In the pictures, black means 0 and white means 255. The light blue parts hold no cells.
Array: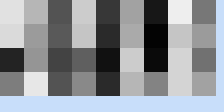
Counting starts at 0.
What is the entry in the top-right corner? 119
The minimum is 3
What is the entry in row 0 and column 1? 182
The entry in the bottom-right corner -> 162
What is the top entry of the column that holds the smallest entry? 23
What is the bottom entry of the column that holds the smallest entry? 131
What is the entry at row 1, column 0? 218
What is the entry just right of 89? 197
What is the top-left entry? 225
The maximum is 238
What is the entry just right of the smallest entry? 197

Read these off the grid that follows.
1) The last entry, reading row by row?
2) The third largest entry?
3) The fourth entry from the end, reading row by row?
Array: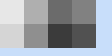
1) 81
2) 175
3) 213

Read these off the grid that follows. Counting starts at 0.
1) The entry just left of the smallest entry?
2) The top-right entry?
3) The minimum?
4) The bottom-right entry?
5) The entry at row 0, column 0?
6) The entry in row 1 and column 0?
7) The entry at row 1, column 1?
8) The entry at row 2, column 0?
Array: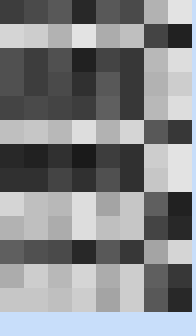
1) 48
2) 227
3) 26
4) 40
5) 61
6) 213
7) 205
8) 80

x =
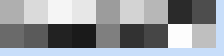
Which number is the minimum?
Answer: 26
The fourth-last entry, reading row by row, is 50
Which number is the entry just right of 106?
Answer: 90
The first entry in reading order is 175
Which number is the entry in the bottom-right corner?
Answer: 191

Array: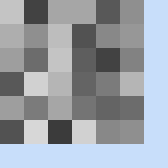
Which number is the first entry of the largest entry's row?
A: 82
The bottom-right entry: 143
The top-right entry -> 143
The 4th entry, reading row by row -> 166
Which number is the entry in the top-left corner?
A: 196
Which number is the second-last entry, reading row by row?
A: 136
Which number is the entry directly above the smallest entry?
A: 166

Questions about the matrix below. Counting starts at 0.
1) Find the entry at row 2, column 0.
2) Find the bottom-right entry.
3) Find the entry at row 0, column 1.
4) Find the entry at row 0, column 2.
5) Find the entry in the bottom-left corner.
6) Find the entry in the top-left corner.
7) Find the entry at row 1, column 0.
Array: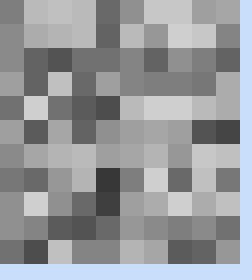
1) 138
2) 151
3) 186
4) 192
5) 113
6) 126
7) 138
